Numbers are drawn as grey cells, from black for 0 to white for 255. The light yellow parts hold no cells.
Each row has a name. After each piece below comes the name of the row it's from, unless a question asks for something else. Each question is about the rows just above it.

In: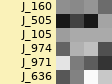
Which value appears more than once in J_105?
[170]
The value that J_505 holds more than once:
[24]
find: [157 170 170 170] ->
J_105
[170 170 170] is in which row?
J_105
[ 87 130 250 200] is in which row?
J_636

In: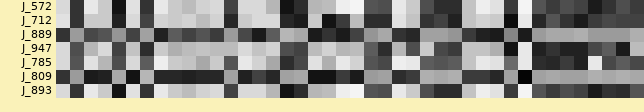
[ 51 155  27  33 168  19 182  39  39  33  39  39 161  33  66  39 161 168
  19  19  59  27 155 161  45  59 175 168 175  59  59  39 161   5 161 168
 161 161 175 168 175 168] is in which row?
J_809
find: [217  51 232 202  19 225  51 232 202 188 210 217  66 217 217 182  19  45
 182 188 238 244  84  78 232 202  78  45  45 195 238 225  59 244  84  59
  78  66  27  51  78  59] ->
J_572
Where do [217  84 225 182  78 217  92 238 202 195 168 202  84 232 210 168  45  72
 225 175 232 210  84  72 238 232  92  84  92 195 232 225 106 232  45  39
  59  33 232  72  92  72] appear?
J_785
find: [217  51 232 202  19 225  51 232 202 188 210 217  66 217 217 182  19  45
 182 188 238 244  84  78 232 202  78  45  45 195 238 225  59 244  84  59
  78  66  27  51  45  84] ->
J_893
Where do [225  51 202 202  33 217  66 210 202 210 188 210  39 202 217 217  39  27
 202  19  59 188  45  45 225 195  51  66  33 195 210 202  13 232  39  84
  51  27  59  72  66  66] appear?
J_712

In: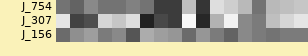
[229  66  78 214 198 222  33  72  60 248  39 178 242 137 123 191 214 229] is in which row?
J_307
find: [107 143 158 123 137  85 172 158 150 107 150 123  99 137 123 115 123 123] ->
J_156
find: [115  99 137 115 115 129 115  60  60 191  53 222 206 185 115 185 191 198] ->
J_754
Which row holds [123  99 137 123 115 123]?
J_156

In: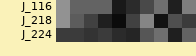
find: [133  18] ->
J_218
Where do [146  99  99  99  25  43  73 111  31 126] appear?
J_116
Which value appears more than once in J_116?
[99]
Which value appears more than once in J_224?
[59]

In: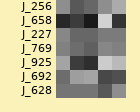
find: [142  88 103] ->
J_256
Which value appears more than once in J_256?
[142]
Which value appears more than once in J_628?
[117]

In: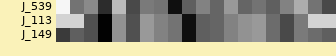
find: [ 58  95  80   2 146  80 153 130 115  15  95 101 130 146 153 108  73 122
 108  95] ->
J_149
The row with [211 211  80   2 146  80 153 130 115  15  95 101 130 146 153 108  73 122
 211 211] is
J_113
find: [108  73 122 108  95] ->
J_149

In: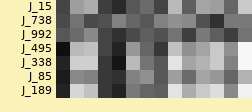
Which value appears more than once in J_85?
[129]
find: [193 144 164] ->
J_495

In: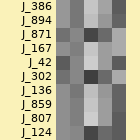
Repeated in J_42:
[92]
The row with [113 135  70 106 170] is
J_871
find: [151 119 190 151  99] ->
J_894

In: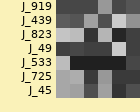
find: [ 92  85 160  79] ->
J_439
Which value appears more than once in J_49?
[64]
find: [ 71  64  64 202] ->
J_49
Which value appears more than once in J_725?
[58]
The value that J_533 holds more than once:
[32]
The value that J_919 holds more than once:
[71]
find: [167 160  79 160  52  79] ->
J_45

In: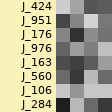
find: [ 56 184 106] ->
J_560
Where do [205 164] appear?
J_424
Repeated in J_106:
[198]
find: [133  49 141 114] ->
J_176

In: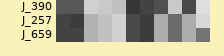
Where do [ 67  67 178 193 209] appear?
J_659
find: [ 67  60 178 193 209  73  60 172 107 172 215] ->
J_257
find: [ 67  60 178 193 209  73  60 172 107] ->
J_257

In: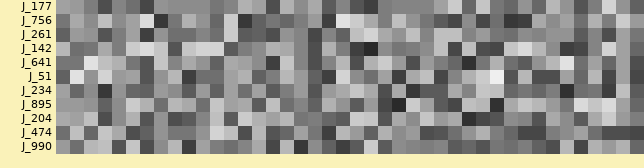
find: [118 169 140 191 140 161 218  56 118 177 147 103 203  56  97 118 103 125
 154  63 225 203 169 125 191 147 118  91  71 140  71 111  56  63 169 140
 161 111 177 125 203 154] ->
J_756
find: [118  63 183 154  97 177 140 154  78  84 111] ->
J_474
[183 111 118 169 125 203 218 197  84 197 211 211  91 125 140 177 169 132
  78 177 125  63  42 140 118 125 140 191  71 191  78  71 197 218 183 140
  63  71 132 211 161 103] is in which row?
J_142
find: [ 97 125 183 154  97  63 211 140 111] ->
J_51

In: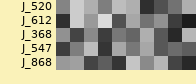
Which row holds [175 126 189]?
J_520
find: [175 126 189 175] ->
J_520
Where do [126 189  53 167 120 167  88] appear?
J_547
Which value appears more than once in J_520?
[175]

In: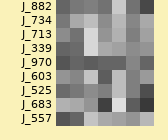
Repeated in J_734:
[169]
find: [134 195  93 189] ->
J_603
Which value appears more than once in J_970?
[101]
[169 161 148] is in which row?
J_557

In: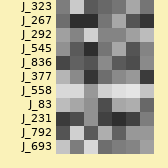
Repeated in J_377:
[138]
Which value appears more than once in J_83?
[167]
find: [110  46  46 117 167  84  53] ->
J_267

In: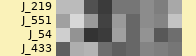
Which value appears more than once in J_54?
[147]
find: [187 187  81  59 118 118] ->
J_219
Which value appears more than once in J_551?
[154]
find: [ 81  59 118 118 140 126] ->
J_219

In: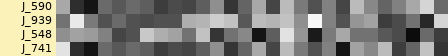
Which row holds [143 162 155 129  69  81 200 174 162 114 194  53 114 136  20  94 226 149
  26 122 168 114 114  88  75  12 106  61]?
J_548
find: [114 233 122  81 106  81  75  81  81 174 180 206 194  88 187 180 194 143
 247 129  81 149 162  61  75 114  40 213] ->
J_939
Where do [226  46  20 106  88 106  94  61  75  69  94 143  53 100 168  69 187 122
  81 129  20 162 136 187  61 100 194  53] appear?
J_741

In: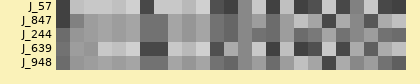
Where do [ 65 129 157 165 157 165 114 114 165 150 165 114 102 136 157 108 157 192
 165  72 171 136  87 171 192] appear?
J_847
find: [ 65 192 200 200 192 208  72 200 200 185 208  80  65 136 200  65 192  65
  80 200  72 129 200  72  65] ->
J_57
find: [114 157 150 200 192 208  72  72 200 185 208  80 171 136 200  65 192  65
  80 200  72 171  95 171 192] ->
J_639

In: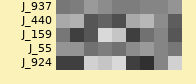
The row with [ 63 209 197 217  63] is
J_924
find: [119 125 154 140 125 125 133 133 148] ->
J_937
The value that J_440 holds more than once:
[169]
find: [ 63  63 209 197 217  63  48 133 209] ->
J_924

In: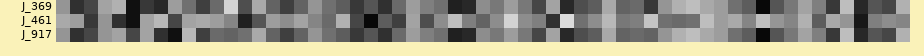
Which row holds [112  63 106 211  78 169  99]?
J_369
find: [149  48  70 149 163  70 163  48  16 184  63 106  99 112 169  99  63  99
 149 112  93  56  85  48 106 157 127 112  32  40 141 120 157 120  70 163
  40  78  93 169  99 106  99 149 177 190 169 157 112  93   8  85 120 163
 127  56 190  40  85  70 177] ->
J_917
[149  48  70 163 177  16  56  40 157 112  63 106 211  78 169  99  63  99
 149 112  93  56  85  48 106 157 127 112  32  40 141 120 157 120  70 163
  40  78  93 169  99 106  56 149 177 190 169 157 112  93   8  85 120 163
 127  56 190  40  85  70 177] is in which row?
J_369
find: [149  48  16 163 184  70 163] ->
J_461
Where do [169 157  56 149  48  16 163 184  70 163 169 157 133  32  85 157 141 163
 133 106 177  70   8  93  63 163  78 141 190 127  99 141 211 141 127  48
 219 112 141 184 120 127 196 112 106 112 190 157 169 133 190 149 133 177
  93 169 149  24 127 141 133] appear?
J_461
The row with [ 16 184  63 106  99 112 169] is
J_917

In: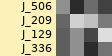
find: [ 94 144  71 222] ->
J_129
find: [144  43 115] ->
J_336
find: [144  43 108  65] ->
J_506
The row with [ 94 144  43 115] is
J_336

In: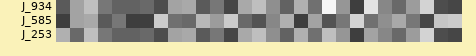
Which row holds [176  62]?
J_585
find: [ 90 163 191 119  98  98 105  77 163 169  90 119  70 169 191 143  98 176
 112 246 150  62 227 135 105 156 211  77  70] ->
J_934
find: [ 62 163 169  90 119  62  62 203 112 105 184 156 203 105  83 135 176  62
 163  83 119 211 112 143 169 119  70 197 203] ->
J_585
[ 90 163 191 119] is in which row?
J_934

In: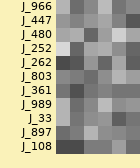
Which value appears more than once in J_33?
[117]
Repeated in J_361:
[117]
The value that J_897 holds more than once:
[124]
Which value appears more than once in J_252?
[102]
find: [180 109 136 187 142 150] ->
J_989
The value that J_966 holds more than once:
[136]

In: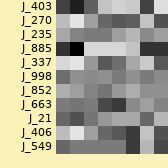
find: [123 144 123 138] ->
J_998
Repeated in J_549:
[123]
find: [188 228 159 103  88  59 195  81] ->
J_406
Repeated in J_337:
[88]
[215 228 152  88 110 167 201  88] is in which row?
J_337
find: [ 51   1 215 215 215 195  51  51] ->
J_885
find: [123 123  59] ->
J_549

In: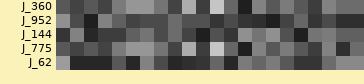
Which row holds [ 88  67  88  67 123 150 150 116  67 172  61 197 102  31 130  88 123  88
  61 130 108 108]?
J_360

